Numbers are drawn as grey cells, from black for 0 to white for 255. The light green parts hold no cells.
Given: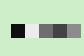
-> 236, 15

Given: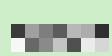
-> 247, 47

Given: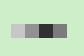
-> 199, 49

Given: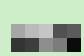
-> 197, 11

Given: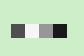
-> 246, 26

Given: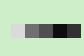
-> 218, 14

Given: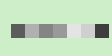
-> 228, 62

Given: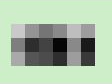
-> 201, 6

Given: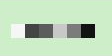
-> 246, 18

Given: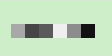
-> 239, 18
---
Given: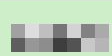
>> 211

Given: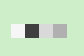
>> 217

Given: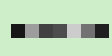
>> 157

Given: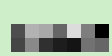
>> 178

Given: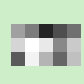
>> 243

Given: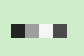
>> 158

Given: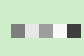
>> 231
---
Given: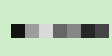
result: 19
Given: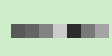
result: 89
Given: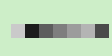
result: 202
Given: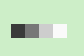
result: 58
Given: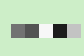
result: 114
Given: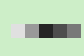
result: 224
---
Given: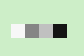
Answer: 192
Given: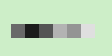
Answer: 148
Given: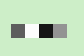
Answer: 21
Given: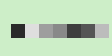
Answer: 85
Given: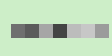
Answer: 199
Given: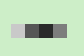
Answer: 42
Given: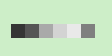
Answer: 233
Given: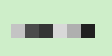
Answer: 175
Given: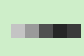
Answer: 38
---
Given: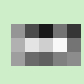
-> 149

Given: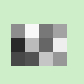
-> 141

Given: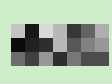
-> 196

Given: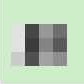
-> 225

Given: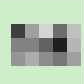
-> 62

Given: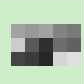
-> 162

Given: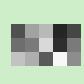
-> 80

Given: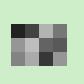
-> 34

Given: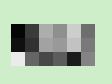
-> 6
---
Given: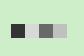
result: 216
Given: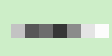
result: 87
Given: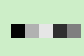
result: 177
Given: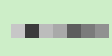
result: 59
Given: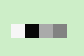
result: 8
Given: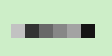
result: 51
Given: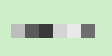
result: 90
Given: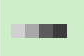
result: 168
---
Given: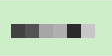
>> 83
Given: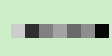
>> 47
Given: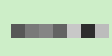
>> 121
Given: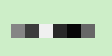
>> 60
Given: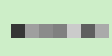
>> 159
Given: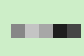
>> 196
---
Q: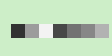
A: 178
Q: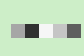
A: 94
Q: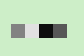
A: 87
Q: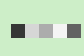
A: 98
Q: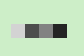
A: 36
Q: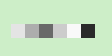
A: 42
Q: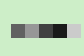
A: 203
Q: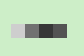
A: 83
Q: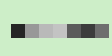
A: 110
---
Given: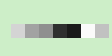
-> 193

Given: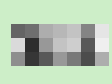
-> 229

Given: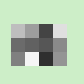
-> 223

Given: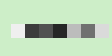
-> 218

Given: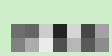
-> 162

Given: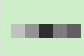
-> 96
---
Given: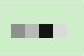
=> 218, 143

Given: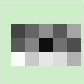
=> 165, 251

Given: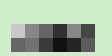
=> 70, 102

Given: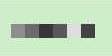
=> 67, 141

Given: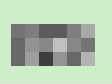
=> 169, 104

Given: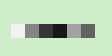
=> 98, 242

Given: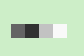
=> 249, 100

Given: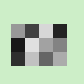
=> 35, 46

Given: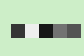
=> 83, 53
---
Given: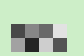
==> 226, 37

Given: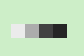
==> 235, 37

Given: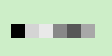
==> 233, 2

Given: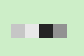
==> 232, 36

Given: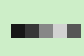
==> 210, 23

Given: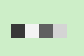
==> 243, 56

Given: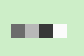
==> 251, 56
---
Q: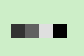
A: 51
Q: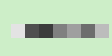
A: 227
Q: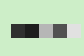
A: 48
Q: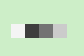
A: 244
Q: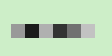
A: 153
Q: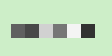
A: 96
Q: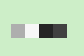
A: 174
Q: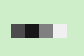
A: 76
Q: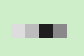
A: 221
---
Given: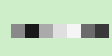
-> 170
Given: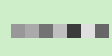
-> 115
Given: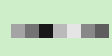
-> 24
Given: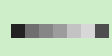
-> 134
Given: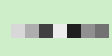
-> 64
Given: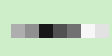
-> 24
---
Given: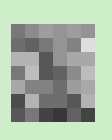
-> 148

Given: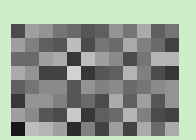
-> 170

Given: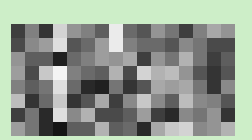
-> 128

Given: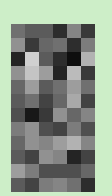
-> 45

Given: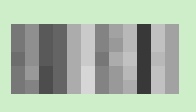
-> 56

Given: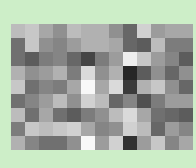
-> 156
